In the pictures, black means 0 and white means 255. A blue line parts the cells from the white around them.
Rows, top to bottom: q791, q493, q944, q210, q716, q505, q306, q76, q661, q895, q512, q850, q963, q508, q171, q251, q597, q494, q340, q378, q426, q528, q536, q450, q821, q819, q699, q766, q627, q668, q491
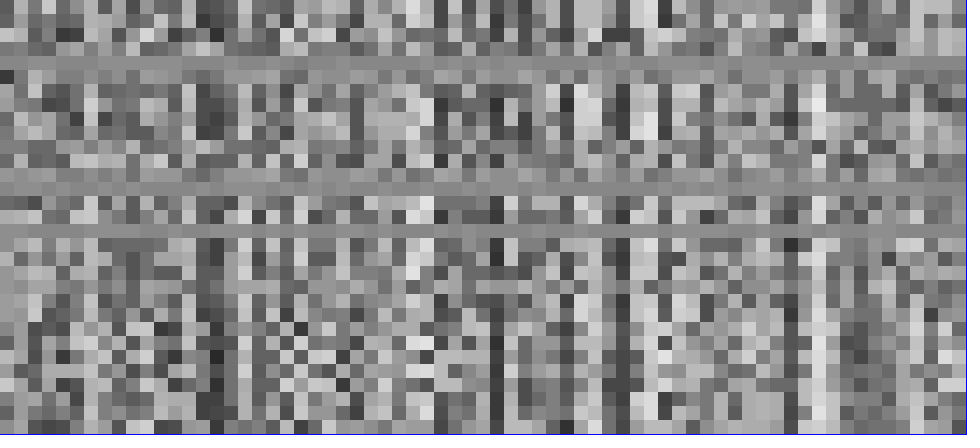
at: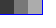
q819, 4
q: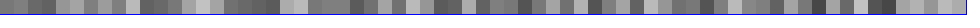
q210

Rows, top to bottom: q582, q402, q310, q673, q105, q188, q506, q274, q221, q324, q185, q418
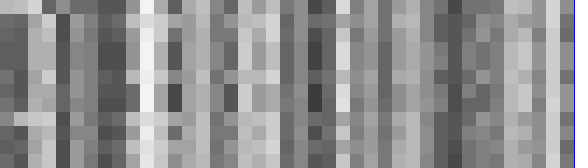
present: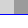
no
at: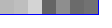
q402, 17
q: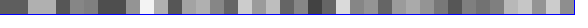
q673

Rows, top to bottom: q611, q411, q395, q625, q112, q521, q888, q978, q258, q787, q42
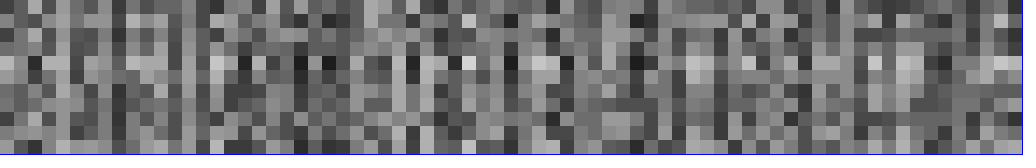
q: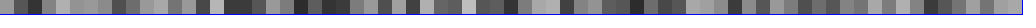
q42
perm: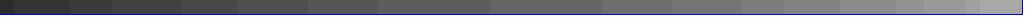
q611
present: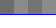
yes
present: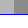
yes
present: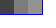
no

